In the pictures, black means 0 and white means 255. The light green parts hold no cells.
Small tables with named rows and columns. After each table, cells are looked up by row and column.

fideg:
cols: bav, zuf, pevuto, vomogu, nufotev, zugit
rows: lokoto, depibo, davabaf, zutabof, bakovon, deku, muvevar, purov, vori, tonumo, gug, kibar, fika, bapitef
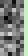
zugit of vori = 104
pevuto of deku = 31
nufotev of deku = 121
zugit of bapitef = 160
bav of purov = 115
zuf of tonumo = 41
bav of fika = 179
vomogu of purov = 147
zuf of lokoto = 100
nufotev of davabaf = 115

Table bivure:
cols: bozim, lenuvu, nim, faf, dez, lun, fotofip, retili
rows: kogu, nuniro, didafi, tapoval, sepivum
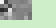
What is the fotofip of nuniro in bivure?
144
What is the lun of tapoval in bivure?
129
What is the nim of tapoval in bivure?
198
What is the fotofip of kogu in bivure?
131
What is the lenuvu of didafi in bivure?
60
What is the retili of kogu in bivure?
156
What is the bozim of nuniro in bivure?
116
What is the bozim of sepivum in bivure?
158
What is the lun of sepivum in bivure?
128
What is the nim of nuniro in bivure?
77
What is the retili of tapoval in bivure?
112
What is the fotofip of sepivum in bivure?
168
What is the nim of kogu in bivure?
132
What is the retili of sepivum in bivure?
118
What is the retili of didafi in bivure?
130
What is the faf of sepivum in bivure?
144

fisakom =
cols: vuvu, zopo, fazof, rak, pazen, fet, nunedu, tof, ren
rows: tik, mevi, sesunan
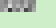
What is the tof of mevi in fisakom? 120
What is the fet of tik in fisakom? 131
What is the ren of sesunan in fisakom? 168
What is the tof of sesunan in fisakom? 115
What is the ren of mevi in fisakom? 154
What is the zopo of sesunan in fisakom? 186
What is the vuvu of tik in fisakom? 150
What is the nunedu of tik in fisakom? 168
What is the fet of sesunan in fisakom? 188
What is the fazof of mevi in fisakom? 215
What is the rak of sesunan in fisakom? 149
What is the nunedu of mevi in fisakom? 184
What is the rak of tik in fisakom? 148
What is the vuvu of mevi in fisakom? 148
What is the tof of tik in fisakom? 135
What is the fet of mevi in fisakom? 148

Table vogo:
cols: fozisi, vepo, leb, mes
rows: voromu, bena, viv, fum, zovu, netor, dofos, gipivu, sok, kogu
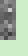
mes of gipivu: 117
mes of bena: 128
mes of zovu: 109
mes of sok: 101
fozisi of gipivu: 120
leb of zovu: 97
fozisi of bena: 130
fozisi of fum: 104
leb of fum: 85
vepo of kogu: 79
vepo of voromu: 150
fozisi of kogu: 141
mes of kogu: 129
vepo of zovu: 91
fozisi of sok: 88

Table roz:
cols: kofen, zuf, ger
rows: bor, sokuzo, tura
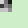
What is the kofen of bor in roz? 211
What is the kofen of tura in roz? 194
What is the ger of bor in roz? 24
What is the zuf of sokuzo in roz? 136
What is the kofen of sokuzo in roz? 58
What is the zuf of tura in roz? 198
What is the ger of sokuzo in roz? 106
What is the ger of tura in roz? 146
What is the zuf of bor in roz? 114
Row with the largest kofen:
bor

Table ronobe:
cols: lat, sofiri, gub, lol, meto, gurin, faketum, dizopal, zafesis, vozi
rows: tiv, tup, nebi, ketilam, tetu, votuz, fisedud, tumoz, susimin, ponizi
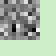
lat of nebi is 169
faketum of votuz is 98
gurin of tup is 111
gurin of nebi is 112
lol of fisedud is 22
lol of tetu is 182
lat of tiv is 165
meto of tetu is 88
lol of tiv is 197
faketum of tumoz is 120
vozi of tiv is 172
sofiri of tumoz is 136
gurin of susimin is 112
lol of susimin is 99
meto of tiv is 108
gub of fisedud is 134
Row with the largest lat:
tumoz

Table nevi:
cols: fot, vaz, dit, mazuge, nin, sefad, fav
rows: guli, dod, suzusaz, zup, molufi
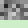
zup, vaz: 102
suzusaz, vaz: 133
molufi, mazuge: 142
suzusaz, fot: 152
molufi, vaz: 121
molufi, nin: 151
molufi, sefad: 116
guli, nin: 135
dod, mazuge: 181
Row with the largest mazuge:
zup

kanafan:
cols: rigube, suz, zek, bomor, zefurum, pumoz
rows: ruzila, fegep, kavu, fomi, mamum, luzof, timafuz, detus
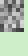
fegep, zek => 70
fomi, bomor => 198
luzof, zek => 192
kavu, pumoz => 166
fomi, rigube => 178
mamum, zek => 196
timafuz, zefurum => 115
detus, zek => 154
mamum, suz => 117
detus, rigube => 89
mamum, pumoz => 165
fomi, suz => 166
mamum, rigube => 133
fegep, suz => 122
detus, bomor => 95
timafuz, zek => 124
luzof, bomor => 162

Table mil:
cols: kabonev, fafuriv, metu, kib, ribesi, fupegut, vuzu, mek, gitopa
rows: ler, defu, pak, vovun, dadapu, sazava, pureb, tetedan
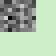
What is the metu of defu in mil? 92
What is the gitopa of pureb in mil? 177
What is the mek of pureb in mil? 98
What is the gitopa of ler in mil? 70
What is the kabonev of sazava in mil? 107
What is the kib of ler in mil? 159
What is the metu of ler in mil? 57
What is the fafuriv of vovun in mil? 98
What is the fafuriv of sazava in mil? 84

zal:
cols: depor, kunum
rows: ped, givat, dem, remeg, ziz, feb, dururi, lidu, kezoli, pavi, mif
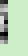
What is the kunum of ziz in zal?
100
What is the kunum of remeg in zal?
106
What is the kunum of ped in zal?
35
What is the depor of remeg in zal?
121
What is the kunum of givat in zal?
165
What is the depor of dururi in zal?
181
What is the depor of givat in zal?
144
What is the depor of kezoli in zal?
15
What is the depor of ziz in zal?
217
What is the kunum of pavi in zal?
66
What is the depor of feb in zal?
219
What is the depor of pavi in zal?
89
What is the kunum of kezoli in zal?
3
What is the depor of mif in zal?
185
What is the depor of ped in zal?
55
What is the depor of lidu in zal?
176
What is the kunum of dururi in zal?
136
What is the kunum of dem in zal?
204
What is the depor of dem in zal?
186
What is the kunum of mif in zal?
139

